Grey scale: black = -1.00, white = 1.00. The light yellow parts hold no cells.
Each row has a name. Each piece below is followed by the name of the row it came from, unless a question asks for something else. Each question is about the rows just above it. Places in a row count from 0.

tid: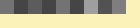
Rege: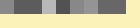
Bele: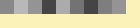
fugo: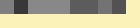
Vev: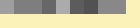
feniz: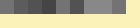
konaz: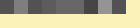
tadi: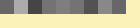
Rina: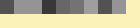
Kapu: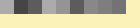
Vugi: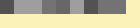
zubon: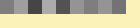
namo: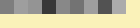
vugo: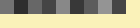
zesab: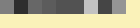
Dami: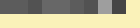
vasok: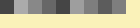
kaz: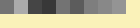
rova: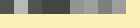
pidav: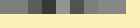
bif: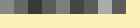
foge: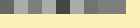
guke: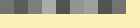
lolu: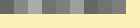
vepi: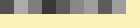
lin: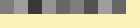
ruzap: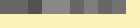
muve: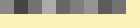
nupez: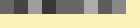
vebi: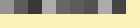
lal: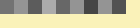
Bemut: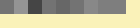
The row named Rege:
[ 0.07 -0.28 -0.28  0.44 -0.36  0.07  0.16 -0.19 -0.19]
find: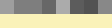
Vev
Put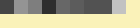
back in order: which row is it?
zesab
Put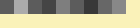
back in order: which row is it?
bif
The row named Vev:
[ 0.24 -0.01 -0.01 -0.19  0.34 -0.28 -0.36  0.07  0.07]
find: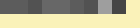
Dami

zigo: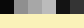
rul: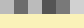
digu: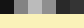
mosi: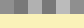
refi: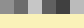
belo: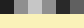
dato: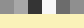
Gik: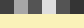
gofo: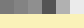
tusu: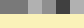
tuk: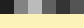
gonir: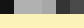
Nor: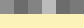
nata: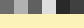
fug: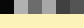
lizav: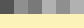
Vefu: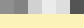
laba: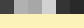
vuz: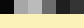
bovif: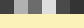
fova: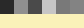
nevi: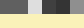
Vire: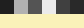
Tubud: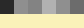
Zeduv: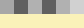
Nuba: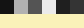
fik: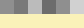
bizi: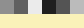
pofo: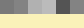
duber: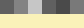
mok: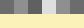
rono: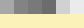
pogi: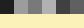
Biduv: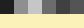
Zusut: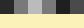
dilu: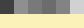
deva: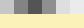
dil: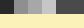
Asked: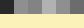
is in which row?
Tubud
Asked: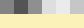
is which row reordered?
deva
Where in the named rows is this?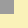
pogi, 1
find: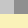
belo

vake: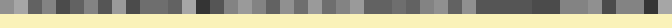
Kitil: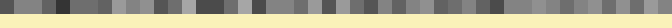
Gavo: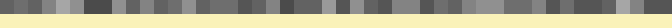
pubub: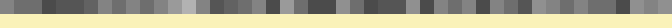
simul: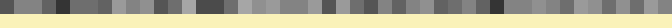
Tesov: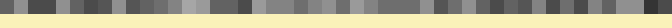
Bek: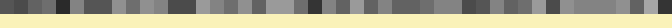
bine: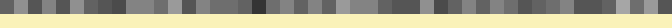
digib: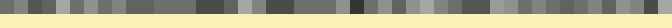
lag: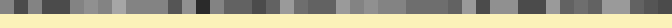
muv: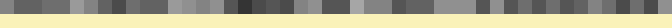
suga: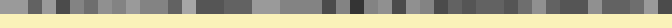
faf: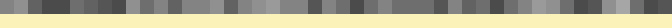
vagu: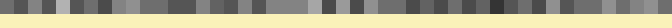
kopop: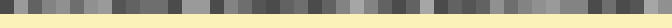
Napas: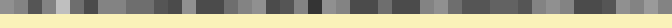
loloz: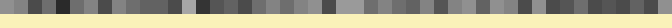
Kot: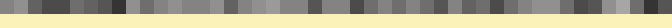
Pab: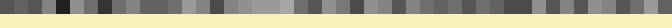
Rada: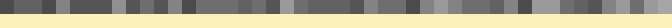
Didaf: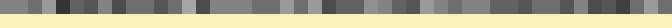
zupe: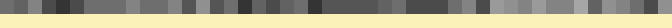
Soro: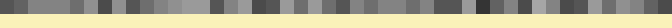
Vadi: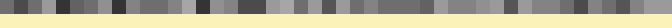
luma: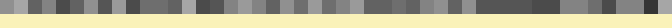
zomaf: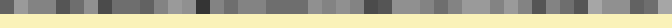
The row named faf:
[ 0.03  0.13 -0.23 -0.41 -0.41 -0.14 -0.23 -0.33 -0.41  0.13 -0.14  0.03
 -0.23  0.03  0.03  0.13 -0.23  0.03  0.13  0.21  0.03  0.03 -0.33  0.03
 -0.14 -0.41 -0.14  0.03 -0.14 -0.14 -0.14 -0.33  0.03 -0.23 -0.14 -0.41
 -0.14  0.03  0.21  0.13 -0.14 -0.41 -0.33  0.13  0.30 -0.14 -0.41 -0.33]
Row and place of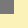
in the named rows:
Pab, 24
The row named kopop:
[-0.41  0.21 -0.23  0.03  0.13 -0.14  0.13  0.21 -0.33 -0.23 -0.14 -0.14
 -0.41  0.21  0.21 -0.41  0.03 -0.14 -0.33 -0.41 -0.23 -0.14 -0.41 -0.23
  0.03  0.30  0.03 -0.23 -0.41 -0.23  0.30 -0.41 -0.23 -0.33 -0.23  0.13
 -0.14  0.03  0.13  0.21  0.03  0.03 -0.41 -0.14 -0.41 -0.33  0.30  0.13]
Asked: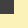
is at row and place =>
Didaf, 44

